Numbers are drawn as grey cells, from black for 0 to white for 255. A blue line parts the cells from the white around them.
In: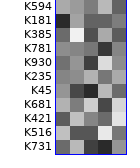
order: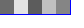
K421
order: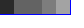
K181
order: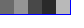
K45

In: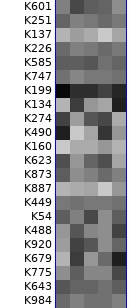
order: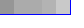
K160
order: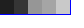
K490
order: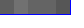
K643
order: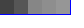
K488
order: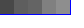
K601
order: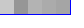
K887

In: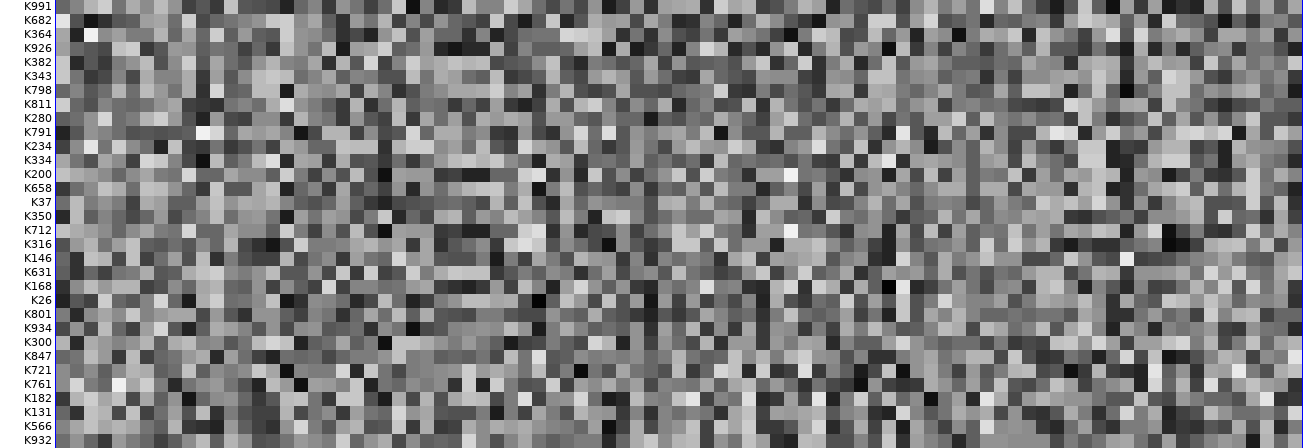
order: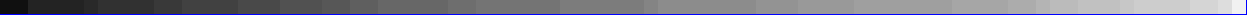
K712
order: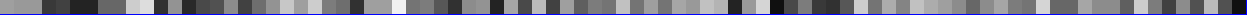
K712
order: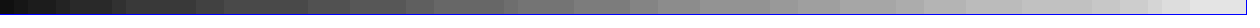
K182

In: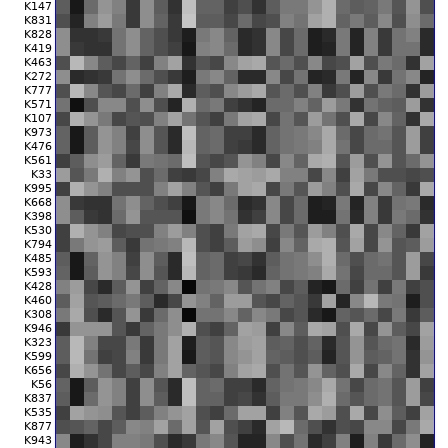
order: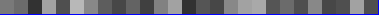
K463
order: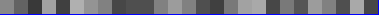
K530
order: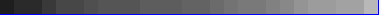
K323
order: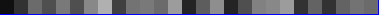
K571

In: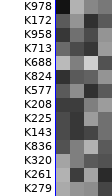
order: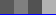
K836
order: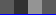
K172
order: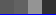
K824
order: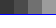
K225
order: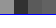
K824
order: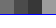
K225
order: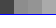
K279

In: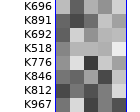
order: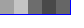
K891
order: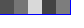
K967
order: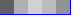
K696
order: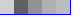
K696
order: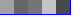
K846

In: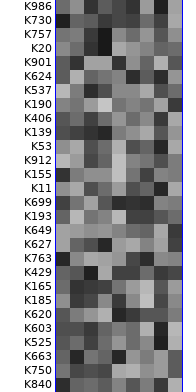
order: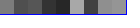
K139
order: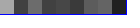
K730

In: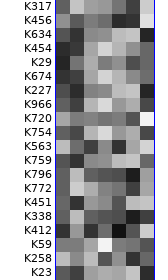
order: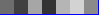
K674
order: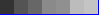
K759
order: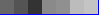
K759
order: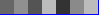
K258
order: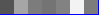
K720
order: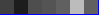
K338
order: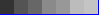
K451

